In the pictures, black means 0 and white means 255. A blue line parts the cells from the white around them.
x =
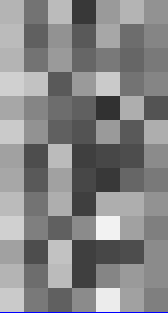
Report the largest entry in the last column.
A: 174
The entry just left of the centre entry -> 187
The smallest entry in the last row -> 96
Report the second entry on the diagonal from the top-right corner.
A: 109
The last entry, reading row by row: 127
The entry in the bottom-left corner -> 202
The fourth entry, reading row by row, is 56
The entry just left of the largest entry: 139
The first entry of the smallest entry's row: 167
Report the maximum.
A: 242
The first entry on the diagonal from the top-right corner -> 146
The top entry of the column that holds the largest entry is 154
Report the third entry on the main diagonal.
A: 154
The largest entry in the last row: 236
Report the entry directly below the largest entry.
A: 71
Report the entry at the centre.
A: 63
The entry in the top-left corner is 180
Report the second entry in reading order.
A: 115
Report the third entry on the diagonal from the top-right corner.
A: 121
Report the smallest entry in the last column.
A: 83
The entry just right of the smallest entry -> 174
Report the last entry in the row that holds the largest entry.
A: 127
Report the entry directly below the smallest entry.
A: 154
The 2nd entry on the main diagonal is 96

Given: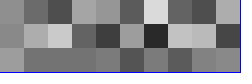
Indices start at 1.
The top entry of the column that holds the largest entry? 218
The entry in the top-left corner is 143
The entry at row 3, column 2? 115
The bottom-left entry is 157
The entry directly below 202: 115
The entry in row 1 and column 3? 78
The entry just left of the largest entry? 91
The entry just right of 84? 123
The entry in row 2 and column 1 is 137

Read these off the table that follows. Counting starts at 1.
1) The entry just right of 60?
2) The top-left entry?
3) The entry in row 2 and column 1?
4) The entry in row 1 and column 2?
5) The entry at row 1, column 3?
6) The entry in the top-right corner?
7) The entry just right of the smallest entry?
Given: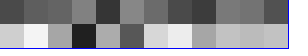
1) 121
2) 74
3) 207
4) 94
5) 100
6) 81
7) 172

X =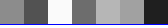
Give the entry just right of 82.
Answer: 250
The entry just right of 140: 82
